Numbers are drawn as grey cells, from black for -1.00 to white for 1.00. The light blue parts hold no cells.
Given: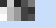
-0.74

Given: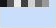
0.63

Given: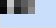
-0.51

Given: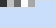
-0.15

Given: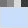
0.12

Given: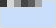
-0.46

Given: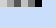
0.51

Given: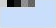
-0.77

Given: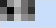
0.47
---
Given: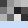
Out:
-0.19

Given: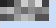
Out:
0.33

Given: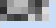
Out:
0.59

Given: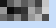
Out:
0.19

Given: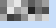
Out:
0.68

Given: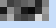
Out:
-0.37
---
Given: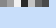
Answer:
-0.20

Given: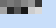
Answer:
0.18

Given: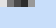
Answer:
-0.65

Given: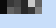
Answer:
0.58

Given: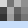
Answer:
0.44

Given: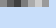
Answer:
0.60
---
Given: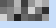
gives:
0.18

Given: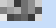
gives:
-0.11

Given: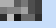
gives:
-0.07

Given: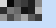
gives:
-0.54

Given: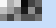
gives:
-0.93

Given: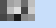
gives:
0.37
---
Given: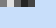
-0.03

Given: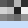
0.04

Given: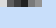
0.72

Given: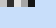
0.54

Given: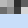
-0.15

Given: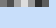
-0.05
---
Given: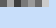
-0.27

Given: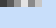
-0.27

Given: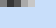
-0.33

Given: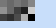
-0.76

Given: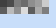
-0.40

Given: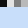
-0.01

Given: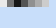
-0.34

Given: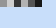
-0.58

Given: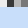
-0.06

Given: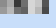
-0.43
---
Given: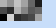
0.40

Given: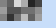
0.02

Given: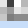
0.80

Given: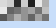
0.70

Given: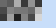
-0.18

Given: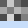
-0.27

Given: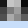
-0.82

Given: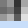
-0.04
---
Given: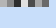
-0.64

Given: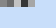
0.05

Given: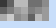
0.09

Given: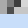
0.68

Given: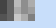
-0.35

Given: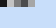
-0.82

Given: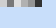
-0.06

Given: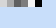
0.33

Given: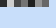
-0.42

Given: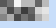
-0.42
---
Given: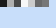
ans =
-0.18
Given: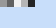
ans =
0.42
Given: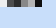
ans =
0.41
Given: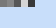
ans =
0.67
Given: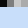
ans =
0.58
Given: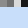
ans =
0.70
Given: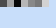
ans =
-0.06
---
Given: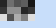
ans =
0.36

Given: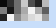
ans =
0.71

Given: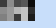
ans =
-0.54

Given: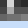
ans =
-0.11

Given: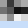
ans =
0.11

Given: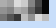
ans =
0.14

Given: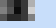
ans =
-0.68

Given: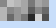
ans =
-0.68
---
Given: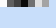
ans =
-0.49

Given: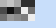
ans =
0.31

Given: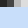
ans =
0.47

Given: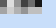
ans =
0.16

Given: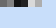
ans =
-0.84

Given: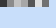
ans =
0.52

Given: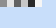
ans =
-0.23

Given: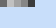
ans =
0.27

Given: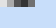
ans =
-0.35
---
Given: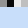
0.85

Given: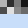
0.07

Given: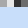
-0.60

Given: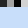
-0.96

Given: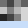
0.00

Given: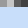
-0.27
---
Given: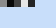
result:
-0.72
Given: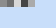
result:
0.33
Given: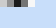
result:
0.94
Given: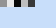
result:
-0.56
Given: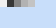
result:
0.53
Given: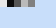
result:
0.00
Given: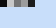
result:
-0.78
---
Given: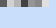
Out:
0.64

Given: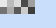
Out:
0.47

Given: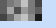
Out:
-0.04

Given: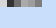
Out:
-0.60

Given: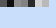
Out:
-0.88

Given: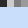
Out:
0.59

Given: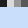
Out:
0.71

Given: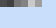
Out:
-0.50
